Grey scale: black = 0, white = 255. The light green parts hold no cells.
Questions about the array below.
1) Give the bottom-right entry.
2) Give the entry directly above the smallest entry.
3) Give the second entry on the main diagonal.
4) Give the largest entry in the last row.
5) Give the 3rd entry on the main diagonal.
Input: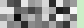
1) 199
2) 99
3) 231
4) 215
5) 11

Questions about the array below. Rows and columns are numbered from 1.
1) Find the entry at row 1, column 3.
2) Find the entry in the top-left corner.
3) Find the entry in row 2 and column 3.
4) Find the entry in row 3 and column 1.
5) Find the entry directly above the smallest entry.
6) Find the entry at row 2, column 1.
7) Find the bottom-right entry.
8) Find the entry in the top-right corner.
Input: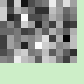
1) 206
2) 175
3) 175
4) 206
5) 93
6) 206
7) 160
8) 160

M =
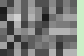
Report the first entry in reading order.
109
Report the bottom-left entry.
51
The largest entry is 209
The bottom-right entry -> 179
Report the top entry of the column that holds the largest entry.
151
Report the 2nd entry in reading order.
66
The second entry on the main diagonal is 123
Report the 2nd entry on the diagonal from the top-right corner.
135
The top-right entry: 94
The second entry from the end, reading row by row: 179
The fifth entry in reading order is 151
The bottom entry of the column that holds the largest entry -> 163
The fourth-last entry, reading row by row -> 179

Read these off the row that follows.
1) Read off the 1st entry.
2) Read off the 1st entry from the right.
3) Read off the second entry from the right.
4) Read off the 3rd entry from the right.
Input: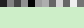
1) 32
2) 116
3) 239
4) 102

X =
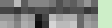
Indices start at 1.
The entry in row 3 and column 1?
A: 149
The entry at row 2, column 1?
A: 69
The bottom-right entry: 149
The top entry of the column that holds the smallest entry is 133
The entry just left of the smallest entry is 161
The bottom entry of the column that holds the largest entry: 213
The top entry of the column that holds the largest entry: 118
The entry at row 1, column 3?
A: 186
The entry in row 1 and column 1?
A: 118
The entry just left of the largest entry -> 54
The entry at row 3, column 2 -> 149
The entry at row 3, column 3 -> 118
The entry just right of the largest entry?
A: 186
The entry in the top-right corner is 105
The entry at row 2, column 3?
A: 54
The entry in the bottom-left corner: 173

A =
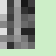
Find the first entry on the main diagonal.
223
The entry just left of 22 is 165
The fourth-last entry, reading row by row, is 49
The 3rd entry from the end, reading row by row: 119
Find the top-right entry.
62
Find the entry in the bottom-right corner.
106
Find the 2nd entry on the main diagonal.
76
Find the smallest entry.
22

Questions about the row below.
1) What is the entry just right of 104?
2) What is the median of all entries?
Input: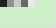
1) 233
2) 146

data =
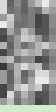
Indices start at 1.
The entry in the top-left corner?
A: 218
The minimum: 55
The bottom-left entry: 154
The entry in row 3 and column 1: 154
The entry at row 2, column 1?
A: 218
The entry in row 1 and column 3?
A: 138
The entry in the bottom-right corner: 125
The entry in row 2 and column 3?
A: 125
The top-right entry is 179
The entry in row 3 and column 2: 204
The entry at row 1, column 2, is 99
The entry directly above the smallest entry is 167
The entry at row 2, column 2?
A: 112
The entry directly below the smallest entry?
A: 154

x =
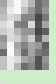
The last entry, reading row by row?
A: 133
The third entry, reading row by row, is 249
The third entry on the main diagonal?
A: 205
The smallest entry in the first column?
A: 109
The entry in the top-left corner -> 165
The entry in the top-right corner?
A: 133
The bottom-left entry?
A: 193
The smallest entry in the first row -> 109
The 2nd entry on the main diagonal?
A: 234
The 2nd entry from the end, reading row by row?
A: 83
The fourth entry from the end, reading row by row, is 109
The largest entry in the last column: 181

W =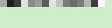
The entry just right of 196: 123
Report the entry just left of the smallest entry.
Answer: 169

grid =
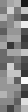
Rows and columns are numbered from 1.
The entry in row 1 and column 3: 180
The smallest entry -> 25
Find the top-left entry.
138
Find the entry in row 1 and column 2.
166
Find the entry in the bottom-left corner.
122
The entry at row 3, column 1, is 180
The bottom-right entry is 180
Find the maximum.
249
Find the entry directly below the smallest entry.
196
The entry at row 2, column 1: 122
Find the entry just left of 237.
180
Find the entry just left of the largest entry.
94

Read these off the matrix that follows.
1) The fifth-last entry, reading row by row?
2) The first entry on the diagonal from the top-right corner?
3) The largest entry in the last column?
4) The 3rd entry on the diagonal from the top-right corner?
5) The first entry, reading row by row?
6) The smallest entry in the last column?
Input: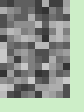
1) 63
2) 158
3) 200
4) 111
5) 79
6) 51

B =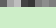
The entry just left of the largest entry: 166
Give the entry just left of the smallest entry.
67

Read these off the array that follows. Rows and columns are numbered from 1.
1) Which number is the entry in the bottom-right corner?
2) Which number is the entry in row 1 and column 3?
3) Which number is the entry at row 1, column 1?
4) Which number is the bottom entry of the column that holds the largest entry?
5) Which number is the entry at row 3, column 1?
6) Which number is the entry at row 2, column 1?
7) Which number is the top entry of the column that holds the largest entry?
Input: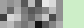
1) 173
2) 160
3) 160
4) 88
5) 63
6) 160
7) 230

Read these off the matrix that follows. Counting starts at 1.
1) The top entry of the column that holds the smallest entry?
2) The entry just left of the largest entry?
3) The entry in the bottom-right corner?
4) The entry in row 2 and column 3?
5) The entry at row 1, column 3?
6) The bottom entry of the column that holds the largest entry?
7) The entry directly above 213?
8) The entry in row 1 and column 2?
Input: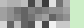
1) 59
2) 72
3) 201
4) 115
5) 176
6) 241
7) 160
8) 176
